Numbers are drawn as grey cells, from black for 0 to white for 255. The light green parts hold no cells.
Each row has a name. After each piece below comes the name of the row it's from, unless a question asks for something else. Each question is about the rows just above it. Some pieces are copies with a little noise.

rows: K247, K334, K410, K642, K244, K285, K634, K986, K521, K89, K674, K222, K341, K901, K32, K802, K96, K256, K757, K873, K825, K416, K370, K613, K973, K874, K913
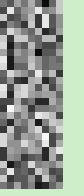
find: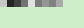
K613
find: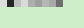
K901
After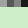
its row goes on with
[ 40 102 146]
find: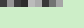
K222
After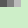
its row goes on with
[ 56 231  88 146]
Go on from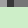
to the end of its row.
[130 146]

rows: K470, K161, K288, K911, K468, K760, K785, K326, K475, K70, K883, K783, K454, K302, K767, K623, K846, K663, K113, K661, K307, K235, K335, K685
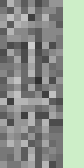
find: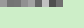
K685
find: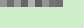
K883

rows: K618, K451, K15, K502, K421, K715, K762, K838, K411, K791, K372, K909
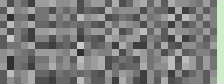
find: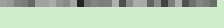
K838
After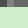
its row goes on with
[ 62 172  62  91 142  91 129]
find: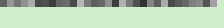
K909
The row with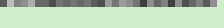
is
K372

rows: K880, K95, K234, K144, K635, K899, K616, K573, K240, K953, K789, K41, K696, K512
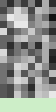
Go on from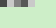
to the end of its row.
[188 232]
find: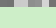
K899
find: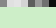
K234
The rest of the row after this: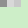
[ 87 201 144  60]
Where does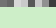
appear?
K953

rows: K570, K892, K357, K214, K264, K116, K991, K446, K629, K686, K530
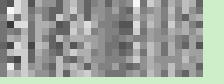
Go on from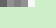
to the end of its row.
[116 205 175 116 175 145 190 175 100]
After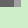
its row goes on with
[205 145 100 145 145 129 160 116 100 205 129 145 160 129 190 129 190 145
 116]
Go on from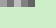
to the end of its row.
[160 129]
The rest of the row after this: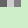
[145 160 129 190 129 190 145 116]
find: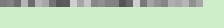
K264

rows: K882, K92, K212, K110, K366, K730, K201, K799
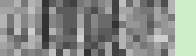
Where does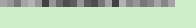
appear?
K201
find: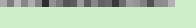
K110
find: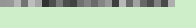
K882
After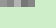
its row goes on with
[119 134 191  77 179 119 179  50 119  77 164  65  77 179 150 150 134 150
  92 191]
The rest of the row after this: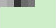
[106 106 206  77 106  77  92 119 179 150  92 134 164 206 206 134]
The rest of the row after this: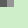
[ 92  77 119 164  65 179 134 150 119 134 164 134 164]

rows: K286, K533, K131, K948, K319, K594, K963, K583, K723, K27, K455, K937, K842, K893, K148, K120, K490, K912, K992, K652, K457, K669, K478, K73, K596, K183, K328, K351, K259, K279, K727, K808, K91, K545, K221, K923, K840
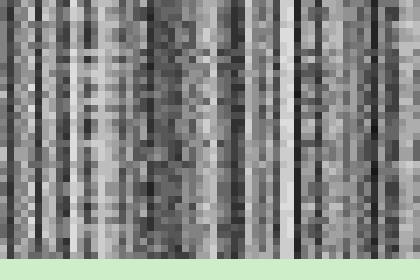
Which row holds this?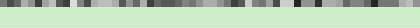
K286
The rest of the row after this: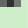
[161 161 117 189 117 189 205  49  87  87  63 102 130 173 102 161 117  75
  63 130  87  63 161 189 102]
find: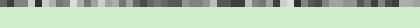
K545
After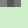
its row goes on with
[130 161  49  87  75  63 130 117  87 161 205 173 130 117  49  63 205 130
 130 130  87 220 220  36 161 173  75 161 173 189 117 130  87 146  36 146
  87 117 161 173 189]
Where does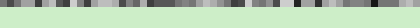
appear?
K596
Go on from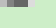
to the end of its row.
[173 173 205 205 161 146 130 146  87  87  63 102  75  75  63 102 146 146
 117 205  87 102  49 117 161 161 117 189 117 189 205  49  87  87  63 102
 130 173 102 161 117  75  63 130  87  63 161 189 102]
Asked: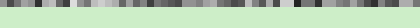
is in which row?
K937

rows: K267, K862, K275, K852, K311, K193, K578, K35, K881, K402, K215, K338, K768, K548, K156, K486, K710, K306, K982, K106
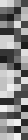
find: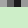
K402
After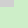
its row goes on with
[84 54]

